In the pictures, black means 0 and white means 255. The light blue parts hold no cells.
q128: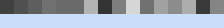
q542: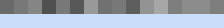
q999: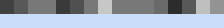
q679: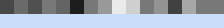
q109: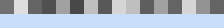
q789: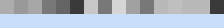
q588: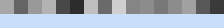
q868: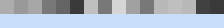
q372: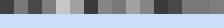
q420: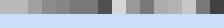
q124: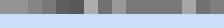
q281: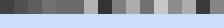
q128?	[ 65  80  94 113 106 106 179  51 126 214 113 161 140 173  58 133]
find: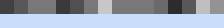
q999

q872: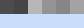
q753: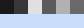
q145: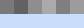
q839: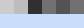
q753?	[ 25  55 224  91 177 105]
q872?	[ 76  69 183 148 134 163]
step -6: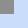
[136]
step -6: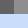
[ 92 136]

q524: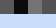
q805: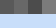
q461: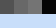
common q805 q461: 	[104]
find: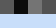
q524
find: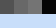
q461
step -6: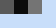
[ 83   5 110]
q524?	[ 89  11 116  82]
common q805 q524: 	[89]
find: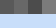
q805

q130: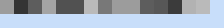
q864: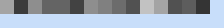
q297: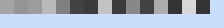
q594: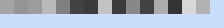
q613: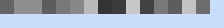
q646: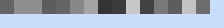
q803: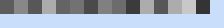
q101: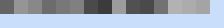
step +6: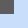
[99]
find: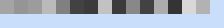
q594
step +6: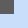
[99]
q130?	[156  52  93 164  81  81 186 120 156 156  93  87  59 178 186]

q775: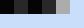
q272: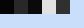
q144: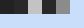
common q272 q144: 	[40]
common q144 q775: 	[40]
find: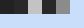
q144
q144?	[ 34  40 195  40 139]

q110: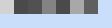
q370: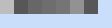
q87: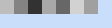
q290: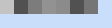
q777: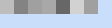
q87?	[189 131  50 168 103 210 160]
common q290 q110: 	[81]
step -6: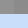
[140 133]
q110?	[210  74  81 131  74 168  95]
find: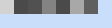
q110
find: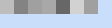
q777

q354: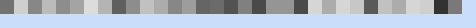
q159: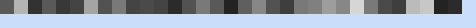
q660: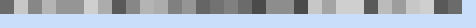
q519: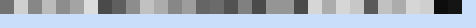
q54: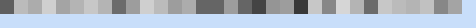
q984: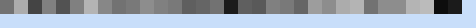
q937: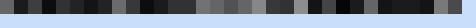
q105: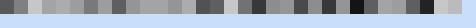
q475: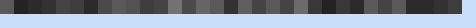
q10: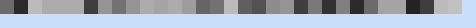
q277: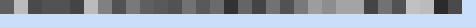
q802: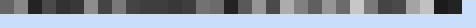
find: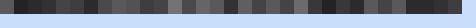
q475
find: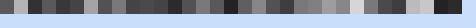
q159
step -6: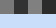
[115  44 122  37]
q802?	[101 135  35  74  50  56 141  68 121  68  62  62  56  62 114 107  35  89
 149  74 172 128  95 149 107 199 121  68  74 164 193  27  35]
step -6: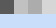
[ 83 187 166 208]
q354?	[114 207 135 187 141 164 220 180  95 141 193 172 135 157 101 107  82 128
  74 149 149  74 214 172 214 199  89 193 172 214 207  50 121]

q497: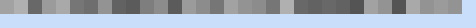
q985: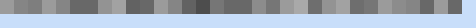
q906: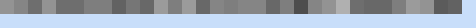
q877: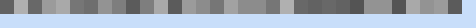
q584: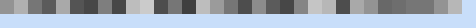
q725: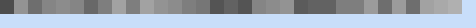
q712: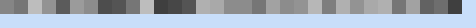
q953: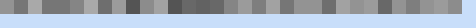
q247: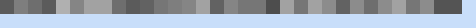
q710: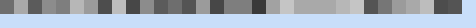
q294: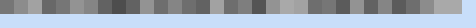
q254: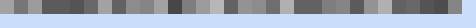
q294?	[118 140 162 104 118 147 133  98  77  98 147 110 133 110  98 162 110 126
  84 147 169 162 110 118  91 147  98 133  91 110 140 169 169]
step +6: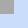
[175]
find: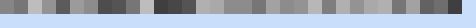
q712
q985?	[155 133 126 155 133 104 104 147 162  98 104 155 133  98  77 118 104 104
 140 118 155 169 110 147 162 110 118 155 140 133 104 155 104]
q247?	[ 91 126 110  91 176 133 162 162 110  91  98 118 126 133 162  98 133 118
 118  77 162 118 162 140  98 140 110 140 162 118 140  84  84]
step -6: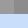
[149 134]
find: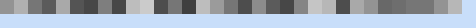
q584

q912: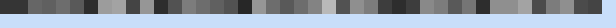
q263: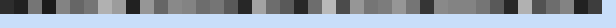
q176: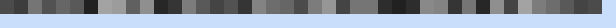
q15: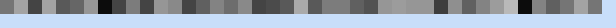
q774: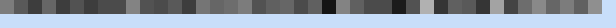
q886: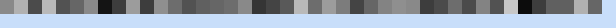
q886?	[137 177  75 185  82 102 137  20  61 156  61 143 109  82  96 102 109 137
  53  68  89 185 109 156 124  68 102 131 143 137  61  75 109  75 131  82
 199  12  61  96  96 177 102]
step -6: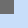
[103]

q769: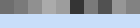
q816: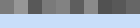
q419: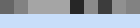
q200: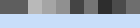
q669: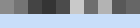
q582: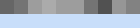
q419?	[102 130 165 165 165  38 138  60 144 130]
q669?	[138 116  68  52  75 201 110 179  88 102]
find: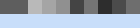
q200

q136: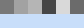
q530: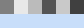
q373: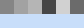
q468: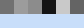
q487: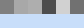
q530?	[127 232 187  84 201  64]
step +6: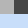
[187  76]

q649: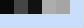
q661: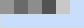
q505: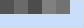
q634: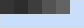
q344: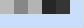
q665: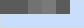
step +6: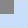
[141]
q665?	[ 91  91 114 122  91]
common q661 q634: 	[83]
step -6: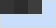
[47 39 55]
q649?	[  9  69  17 173 165]

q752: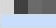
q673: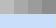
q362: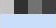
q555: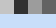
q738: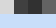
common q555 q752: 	[99]
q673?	[188 169 156 141]
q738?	[216  64  49  99]
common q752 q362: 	[64]

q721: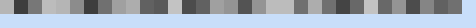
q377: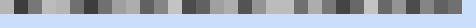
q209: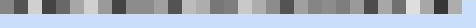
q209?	[133  83 208  68 104 167 208 154  68 140 140 160  83 188 173 119 126 201
 173 140  83 160 133 140 126 154  76 167 112 222 167  54 173]
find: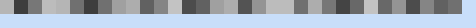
q377
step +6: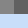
[139 103]

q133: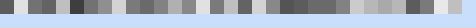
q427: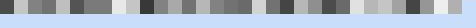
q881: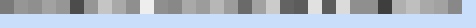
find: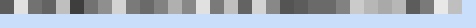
q133
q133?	[ 92 225 114  99 191  62 114 143 211 122 106 130 176 136 225 122 191  99
 211 136  84  92 106 106 130 203 183 169 183  92 122 232 191]
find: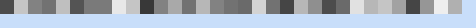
q427
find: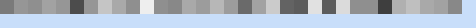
q881
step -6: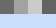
[100 156 197  93]

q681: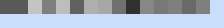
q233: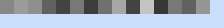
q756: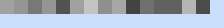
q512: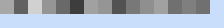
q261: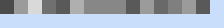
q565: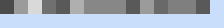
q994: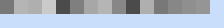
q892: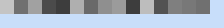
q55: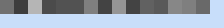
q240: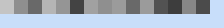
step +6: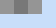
[155 126 155]
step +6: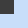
[67]
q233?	[135 155 143  97  67 120  61 112 167  67 196  55 120  97 149]

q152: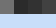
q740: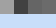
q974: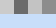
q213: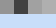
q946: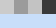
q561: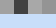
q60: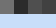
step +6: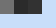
[119  49  56]
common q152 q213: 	[65]

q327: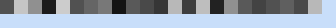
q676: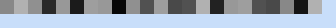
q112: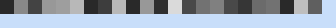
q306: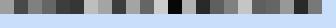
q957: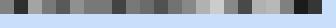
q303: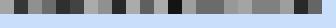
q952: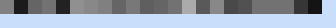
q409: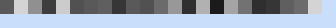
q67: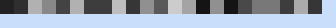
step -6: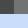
[ 67 108]
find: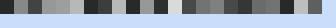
q112

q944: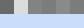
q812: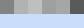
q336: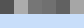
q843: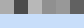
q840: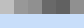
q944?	[105 220 131 124 138 124]
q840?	[191 152 144 105  97 144]
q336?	[ 83 172 118 112  97 166]
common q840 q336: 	[97]

